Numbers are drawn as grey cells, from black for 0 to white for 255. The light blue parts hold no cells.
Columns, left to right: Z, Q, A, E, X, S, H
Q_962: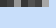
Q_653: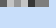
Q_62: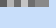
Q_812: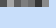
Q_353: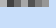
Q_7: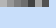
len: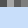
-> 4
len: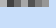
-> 7
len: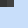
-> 2

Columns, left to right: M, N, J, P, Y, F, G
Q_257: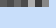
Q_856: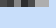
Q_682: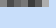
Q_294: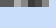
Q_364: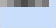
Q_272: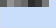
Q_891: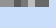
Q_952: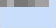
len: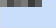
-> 6
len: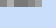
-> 6
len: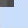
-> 2

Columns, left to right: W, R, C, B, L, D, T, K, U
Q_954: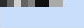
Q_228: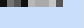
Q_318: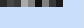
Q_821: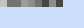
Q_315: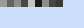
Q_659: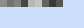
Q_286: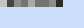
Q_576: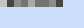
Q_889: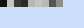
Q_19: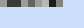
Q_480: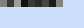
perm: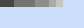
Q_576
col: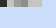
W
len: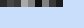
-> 9
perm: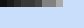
Q_318
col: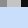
W
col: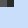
U

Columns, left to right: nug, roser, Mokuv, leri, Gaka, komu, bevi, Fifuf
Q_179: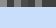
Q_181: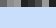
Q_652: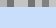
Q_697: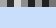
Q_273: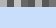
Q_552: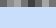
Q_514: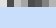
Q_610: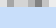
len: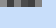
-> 6
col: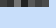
Gaka
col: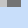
Fifuf
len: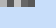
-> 5
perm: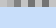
Q_652

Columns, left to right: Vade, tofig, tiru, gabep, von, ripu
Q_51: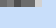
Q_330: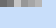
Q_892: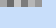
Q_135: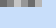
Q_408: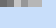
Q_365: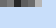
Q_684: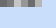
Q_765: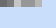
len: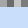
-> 4
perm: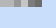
Q_408
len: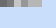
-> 6
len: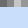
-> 4
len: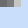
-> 3
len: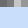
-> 4

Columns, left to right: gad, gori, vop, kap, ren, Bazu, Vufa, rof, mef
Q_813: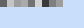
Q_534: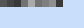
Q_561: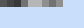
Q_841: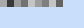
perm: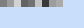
Q_813
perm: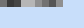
Q_561

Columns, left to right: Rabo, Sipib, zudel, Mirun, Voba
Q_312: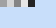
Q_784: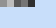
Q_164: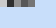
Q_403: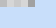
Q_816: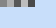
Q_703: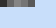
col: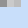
Rabo
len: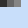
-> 3
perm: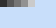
Q_164
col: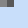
zudel

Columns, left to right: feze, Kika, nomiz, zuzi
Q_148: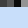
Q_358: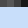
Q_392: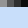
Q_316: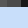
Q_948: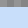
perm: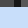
Q_316
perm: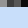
Q_148
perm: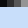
Q_392

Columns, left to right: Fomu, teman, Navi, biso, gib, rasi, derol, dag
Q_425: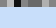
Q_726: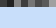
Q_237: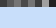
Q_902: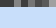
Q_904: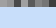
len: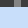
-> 4
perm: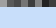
Q_726

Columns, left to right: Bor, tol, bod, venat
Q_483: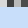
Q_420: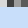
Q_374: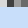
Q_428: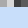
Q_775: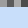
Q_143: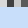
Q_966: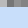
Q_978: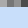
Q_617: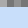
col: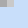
bod
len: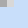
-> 2
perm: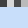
Q_483
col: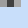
bod
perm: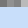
Q_966
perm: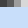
Q_420

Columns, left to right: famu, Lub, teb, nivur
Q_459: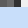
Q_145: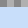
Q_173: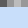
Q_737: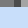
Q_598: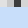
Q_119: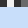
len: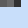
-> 3
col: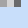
nivur
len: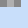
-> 3
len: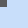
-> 1
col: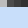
teb
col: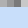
Lub

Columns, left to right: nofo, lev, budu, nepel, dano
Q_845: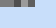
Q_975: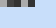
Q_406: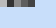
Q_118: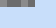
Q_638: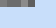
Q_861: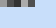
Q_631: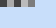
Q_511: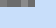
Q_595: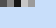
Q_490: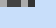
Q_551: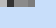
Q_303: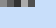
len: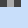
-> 3
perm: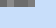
Q_511

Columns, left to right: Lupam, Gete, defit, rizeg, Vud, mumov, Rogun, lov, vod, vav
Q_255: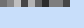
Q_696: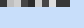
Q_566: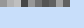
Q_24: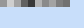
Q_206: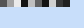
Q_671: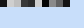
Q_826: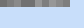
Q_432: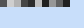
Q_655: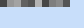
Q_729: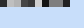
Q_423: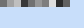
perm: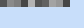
Q_655
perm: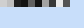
Q_206
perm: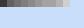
Q_24
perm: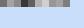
Q_24
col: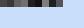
vav

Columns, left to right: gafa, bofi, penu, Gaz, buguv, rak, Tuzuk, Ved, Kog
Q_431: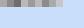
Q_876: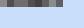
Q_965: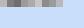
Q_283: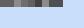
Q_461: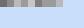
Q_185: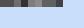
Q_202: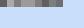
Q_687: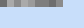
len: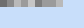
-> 9
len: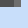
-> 3
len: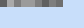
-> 9
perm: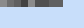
Q_283
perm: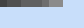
Q_283
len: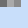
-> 3
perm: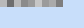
Q_965

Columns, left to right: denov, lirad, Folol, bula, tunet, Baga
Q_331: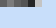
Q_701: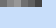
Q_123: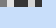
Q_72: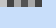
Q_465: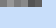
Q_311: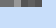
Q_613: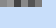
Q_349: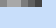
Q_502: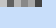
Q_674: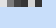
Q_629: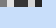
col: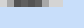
tunet
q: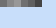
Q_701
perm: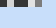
Q_123
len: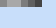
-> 6

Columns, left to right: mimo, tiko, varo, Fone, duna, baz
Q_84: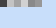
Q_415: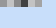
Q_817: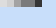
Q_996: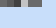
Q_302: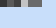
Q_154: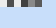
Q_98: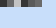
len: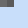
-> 2
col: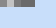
duna
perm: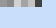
Q_84
